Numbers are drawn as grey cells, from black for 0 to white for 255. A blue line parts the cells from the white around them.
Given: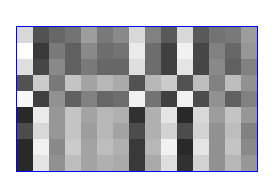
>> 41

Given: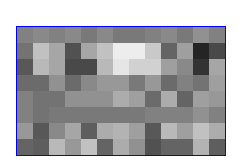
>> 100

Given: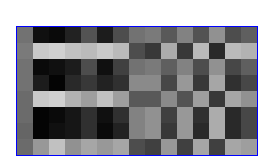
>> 107

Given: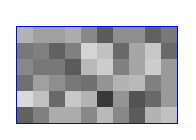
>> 97

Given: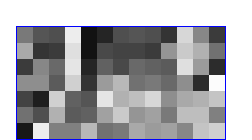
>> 24

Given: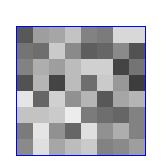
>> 138
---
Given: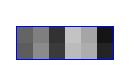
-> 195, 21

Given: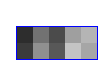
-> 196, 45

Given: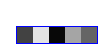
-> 227, 8

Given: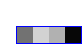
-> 210, 7

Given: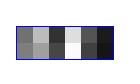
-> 251, 21

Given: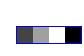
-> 255, 0

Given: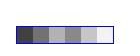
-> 243, 65

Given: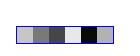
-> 232, 10

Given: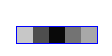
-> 199, 9
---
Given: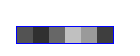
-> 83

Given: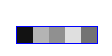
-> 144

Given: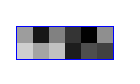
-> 29

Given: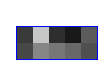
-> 58

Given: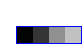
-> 144

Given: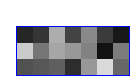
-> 38
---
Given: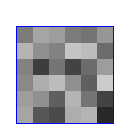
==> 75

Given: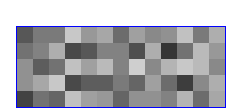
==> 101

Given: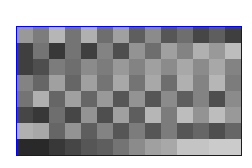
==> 56

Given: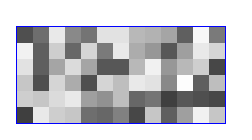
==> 206

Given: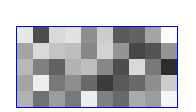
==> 156

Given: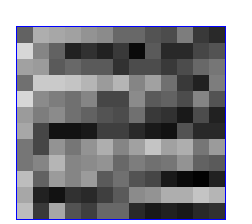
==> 167

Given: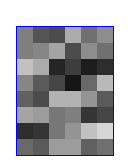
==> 156
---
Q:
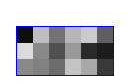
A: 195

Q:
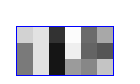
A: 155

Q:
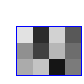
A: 196

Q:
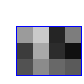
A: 139

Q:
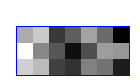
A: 129

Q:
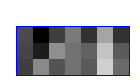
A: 90

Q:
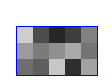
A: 199

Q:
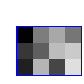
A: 181

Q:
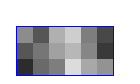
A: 220

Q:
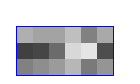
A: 183
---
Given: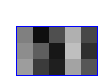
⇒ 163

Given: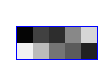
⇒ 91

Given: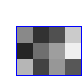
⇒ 151

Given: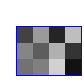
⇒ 209

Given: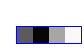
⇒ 166

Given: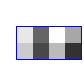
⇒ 187

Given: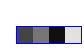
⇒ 16

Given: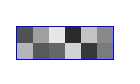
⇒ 56
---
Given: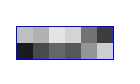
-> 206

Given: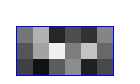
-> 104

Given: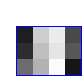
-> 88

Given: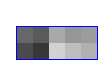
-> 176

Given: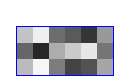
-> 117

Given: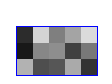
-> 120
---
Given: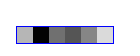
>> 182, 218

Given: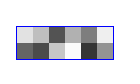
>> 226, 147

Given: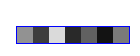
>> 146, 122

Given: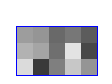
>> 157, 149

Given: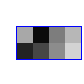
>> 168, 211

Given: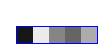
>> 23, 172

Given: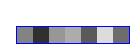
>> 131, 109

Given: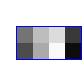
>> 116, 13

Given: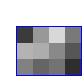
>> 59, 46

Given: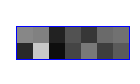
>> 135, 90
